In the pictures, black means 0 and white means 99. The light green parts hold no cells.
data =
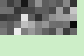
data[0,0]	40
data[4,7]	31
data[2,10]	68
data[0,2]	34
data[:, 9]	[52, 30, 62, 45, 23]
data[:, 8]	[34, 61, 61, 42, 57]
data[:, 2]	[34, 21, 28, 47, 92]
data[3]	[40, 35, 47, 74, 67, 51, 58, 43, 42, 45, 4]
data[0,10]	20
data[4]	[46, 35, 92, 49, 59, 49, 38, 31, 57, 23, 40]
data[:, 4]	[35, 28, 37, 67, 59]
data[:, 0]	[40, 44, 22, 40, 46]
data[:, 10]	[20, 77, 68, 4, 40]
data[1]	[44, 43, 21, 27, 28, 36, 36, 29, 61, 30, 77]

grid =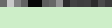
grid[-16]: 41
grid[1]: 78
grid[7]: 40
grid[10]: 26
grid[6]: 36
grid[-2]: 29

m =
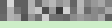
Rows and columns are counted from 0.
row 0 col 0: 38
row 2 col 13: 53
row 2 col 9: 40
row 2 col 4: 58
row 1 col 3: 37
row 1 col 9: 81
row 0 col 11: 72
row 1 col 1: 69
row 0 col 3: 37
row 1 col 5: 77
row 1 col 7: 60
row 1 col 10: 44
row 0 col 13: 59
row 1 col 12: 41
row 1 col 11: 70
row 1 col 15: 65

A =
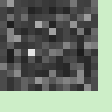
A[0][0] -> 39
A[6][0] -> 26
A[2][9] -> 39
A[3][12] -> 24
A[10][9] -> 15
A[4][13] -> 41
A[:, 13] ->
[41, 37, 25, 25, 41, 37, 49, 21, 29, 25, 33, 29, 29]
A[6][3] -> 20
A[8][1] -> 12
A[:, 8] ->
[26, 21, 44, 30, 21, 21, 30, 44, 17, 17, 21, 44, 30]
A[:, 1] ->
[60, 20, 44, 12, 52, 52, 36, 12, 12, 28, 36, 20, 20]
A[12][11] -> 18
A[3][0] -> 33
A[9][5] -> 26
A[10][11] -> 54
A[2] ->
[26, 44, 27, 42, 23, 26, 27, 28, 44, 39, 24, 39, 61, 25]
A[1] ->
[26, 20, 27, 29, 14, 18, 22, 14, 21, 15, 29, 25, 31, 37]
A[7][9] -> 21
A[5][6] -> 22
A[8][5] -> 18
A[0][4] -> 23
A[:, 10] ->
[46, 29, 24, 57, 18, 24, 35, 24, 29, 35, 24, 46, 24]
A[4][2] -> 21
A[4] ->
[29, 52, 21, 16, 23, 18, 22, 62, 21, 27, 18, 47, 16, 41]
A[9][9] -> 15
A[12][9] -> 39
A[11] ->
[29, 20, 27, 38, 33, 58, 45, 34, 44, 51, 46, 54, 24, 29]
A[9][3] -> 20

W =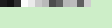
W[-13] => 11
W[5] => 78
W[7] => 30
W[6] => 72

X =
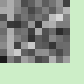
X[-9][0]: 58
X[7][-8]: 79
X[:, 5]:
[51, 38, 46, 20, 66, 36, 37, 55, 28]
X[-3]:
[54, 70, 26, 60, 78, 37, 34, 21, 41, 42]
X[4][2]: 42
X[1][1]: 67
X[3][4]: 58
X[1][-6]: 28
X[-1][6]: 34
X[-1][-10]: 10
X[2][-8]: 34
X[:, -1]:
[25, 70, 51, 49, 27, 37, 42, 42, 61]
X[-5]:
[42, 67, 42, 45, 24, 66, 31, 41, 17, 27]
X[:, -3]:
[45, 36, 73, 68, 41, 52, 21, 41, 68]
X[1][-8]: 51
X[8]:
[10, 48, 34, 62, 53, 28, 34, 68, 43, 61]
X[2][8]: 83

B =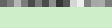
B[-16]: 39
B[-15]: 49
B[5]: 48
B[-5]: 92

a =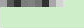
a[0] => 63
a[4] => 50
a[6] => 19

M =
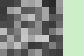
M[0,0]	24
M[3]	[30, 29, 57, 29, 37, 55, 26, 23, 41]
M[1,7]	20
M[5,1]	65
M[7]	[51, 29, 39, 28, 51, 60, 30, 25, 23]
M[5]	[39, 65, 43, 77, 64, 77, 79, 26, 30]
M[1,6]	64
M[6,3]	50
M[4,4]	53
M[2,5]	44
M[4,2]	49
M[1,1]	61
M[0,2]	29
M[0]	[24, 24, 29, 65, 62, 69, 19, 16, 59]
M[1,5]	45
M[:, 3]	[65, 34, 64, 29, 75, 77, 50, 28]
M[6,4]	22
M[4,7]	46
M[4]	[73, 39, 49, 75, 53, 53, 27, 46, 62]

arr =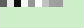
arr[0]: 36
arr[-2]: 62
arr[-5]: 58

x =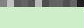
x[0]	51
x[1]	75
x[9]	31
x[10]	39
